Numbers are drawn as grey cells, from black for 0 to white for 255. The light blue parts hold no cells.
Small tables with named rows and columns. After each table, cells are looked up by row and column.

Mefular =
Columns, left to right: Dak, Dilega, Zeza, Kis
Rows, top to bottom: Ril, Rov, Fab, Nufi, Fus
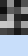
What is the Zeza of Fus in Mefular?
23
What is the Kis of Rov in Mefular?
159
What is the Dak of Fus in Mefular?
70
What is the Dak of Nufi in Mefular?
200
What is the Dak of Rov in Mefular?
13
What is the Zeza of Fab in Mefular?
36
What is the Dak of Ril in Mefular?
40
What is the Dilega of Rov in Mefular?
95

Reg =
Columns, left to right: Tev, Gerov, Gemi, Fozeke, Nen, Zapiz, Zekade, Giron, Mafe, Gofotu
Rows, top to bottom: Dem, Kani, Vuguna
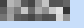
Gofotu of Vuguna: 146
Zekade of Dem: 195
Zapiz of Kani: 172
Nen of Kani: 106
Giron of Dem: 84
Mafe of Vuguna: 214
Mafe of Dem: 85
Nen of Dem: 70
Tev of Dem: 67
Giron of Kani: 201
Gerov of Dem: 182
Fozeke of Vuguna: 86
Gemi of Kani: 123

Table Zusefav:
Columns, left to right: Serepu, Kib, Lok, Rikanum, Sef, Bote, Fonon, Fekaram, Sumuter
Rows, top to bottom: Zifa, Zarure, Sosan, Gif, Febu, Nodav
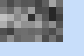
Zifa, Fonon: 94
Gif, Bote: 165
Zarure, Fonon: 77
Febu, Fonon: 93
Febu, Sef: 104
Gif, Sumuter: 84
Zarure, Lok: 147
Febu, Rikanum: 111
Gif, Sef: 145
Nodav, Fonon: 77
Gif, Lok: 172
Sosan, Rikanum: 163
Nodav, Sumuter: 76
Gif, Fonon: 112
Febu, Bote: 109
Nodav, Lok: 101
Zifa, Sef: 88
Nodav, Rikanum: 112

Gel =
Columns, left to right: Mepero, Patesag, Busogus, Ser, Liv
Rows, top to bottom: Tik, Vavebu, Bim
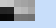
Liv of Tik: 157
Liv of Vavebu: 166
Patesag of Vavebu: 38
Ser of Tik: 163
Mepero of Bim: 7
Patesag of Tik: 198
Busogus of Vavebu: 189
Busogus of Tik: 168
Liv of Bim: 114
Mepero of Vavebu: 36
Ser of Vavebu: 182
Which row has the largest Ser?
Vavebu

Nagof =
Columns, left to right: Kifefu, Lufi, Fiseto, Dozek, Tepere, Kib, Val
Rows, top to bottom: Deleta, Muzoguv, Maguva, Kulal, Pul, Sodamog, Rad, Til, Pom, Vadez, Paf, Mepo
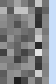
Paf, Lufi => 141
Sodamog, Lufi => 146
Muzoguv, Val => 98
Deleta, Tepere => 93
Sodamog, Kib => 202
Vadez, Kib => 56
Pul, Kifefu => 109
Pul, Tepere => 103
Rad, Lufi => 119
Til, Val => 142
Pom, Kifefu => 126
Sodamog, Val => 135
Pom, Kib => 64
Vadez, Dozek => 148
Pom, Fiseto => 65

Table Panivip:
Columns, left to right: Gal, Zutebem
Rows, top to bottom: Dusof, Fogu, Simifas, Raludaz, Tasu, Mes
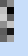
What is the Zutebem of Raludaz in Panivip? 196
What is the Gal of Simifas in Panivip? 205
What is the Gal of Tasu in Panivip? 93
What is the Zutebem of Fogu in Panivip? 4
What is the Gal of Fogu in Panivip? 191
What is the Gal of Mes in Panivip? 102
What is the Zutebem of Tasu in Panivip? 24
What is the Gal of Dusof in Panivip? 91
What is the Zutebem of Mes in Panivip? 160
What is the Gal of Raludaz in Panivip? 143
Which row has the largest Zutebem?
Raludaz

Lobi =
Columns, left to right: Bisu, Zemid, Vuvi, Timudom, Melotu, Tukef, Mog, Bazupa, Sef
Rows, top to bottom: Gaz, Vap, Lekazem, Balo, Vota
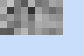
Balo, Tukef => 170
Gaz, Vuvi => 125
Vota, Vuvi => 155
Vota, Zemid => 88
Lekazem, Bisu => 139
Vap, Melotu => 48
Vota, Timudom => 181
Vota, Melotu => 135
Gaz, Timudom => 90
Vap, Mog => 132
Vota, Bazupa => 125
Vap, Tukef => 161
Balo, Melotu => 135
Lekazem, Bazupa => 150

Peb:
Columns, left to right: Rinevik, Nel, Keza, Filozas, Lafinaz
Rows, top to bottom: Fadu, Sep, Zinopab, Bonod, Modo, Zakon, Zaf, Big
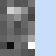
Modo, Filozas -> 92
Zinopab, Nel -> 122
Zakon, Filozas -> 125
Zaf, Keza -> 112
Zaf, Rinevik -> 71
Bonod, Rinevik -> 90
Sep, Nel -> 209
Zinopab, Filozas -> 104
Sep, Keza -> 185
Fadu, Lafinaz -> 116
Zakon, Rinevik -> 98
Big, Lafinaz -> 81
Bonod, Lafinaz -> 123
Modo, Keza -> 83
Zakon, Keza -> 108
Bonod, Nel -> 115
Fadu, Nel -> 115

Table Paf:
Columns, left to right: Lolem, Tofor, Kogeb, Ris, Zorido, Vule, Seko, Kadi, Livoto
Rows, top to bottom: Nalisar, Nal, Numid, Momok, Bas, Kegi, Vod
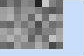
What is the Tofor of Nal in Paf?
166
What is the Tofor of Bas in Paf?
148
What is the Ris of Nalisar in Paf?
134
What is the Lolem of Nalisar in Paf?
92
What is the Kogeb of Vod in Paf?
160
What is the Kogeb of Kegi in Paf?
150
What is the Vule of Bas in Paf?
97

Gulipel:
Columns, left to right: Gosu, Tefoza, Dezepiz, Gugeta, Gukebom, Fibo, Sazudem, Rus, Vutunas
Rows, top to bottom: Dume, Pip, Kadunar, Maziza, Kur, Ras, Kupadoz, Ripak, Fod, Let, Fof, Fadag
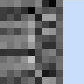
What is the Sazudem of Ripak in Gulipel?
116
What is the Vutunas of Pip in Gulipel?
75
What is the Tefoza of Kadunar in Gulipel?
83
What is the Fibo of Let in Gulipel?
96
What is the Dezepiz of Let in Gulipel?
138
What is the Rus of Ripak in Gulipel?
127
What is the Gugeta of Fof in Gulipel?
74
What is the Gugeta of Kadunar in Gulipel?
100
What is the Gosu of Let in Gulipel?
126
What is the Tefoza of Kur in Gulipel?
94
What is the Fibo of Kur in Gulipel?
47
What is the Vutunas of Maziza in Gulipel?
111
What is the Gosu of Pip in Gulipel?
62
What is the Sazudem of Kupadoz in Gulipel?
49
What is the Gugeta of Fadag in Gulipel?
97
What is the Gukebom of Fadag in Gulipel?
111
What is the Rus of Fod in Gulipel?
95
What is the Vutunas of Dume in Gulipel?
110
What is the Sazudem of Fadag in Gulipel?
151

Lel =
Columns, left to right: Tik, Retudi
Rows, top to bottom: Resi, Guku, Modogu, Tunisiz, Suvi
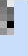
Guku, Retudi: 98
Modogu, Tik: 135
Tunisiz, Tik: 174
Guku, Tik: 126
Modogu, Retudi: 113
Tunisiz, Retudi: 0
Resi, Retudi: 232
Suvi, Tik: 147

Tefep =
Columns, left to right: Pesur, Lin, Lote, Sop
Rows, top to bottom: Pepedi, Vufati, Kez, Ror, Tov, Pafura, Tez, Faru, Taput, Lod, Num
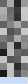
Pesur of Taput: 195
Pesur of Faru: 32
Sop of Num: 134
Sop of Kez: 197
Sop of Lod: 112
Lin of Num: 191
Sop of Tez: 143
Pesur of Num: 25
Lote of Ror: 171
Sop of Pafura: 133
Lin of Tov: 82
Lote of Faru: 102
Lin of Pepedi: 171
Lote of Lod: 44
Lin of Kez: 115
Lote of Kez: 50
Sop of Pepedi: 152
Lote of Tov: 102
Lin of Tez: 178

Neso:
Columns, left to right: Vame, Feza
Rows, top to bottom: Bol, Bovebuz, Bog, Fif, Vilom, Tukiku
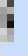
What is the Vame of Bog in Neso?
152
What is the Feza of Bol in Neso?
73
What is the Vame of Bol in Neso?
201
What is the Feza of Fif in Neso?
19
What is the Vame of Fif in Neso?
158
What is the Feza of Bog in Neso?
70
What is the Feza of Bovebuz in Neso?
175

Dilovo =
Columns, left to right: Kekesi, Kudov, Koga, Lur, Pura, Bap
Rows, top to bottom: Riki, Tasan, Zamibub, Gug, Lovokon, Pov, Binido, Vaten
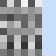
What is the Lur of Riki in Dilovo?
243
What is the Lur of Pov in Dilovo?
85
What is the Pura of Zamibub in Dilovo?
146
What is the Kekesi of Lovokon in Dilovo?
82
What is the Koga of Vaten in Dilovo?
151
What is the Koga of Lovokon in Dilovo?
140
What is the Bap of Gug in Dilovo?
105
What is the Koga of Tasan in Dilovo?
143
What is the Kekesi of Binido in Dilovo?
173
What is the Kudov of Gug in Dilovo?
157
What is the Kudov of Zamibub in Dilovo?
73
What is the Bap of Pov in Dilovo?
74
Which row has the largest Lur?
Riki

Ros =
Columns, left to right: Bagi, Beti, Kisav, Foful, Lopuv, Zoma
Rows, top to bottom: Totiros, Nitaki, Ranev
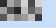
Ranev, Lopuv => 193
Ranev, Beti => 180
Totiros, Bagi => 46
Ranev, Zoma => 60
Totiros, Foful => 211
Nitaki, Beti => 84
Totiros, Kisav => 131

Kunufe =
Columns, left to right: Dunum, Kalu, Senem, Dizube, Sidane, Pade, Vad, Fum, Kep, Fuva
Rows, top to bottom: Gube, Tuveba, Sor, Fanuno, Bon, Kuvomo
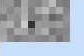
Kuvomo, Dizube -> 138
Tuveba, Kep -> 173
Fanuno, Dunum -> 166
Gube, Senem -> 119
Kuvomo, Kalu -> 141
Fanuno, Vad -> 151
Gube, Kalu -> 150
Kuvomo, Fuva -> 140
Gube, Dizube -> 168
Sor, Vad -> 146
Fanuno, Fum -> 148
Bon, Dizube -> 165
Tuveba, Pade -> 168
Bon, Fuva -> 135
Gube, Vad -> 156
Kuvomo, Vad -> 132
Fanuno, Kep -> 157
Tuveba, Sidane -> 129
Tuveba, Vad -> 185
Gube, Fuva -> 123

